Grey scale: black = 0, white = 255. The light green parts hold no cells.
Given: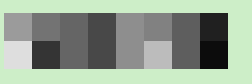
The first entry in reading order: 155
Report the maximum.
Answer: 222
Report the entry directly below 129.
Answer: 188
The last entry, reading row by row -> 12
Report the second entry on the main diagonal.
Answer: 52

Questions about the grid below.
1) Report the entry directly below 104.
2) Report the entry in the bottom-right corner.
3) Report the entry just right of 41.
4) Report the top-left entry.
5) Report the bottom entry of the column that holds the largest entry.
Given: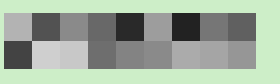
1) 110
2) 150
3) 157
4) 179
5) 207

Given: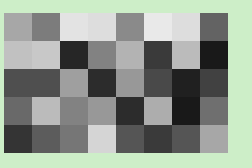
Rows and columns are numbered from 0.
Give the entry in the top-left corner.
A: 167
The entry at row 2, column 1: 79
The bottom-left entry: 52
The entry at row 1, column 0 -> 193
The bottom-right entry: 167
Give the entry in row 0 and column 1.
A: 124
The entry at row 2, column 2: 159
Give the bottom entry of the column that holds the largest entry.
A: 58

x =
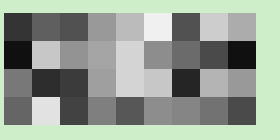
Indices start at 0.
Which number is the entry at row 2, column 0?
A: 120
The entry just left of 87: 127
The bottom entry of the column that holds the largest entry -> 141
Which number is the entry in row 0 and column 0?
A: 52
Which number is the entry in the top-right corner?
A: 172
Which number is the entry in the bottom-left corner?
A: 101
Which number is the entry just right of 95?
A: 81
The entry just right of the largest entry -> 81
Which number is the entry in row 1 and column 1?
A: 199
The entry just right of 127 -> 87
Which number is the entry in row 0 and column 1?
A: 95

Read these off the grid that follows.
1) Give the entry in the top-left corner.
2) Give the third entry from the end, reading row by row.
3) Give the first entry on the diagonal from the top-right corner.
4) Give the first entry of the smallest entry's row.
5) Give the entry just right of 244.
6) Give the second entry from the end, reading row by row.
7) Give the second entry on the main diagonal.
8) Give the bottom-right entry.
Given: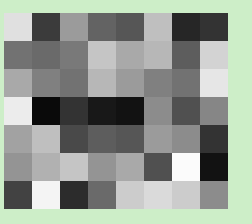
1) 224
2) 218
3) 51
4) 236
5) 44
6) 204
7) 106
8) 140

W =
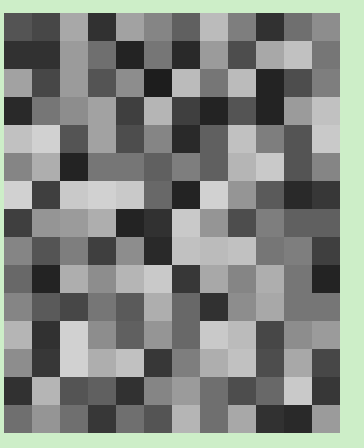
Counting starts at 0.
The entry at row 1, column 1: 49
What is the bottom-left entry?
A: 111
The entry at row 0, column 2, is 168
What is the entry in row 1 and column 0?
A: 49
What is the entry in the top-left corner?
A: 84
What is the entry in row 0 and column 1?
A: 71
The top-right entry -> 141
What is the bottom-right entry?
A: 155
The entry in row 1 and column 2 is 155
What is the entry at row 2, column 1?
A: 71
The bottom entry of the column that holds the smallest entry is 84
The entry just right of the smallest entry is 187
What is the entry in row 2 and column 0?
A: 162
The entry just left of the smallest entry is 141
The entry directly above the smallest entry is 118
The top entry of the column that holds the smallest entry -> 133

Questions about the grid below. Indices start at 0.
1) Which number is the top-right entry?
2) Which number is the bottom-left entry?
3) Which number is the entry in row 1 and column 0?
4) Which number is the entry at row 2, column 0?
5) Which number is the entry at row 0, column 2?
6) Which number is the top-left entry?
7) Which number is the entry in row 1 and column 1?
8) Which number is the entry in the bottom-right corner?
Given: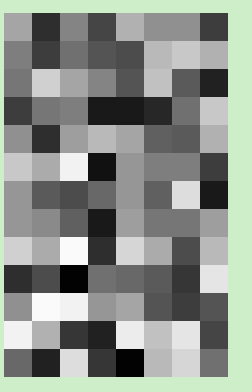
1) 61
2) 104
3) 126
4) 118
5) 132
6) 165
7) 61
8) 112
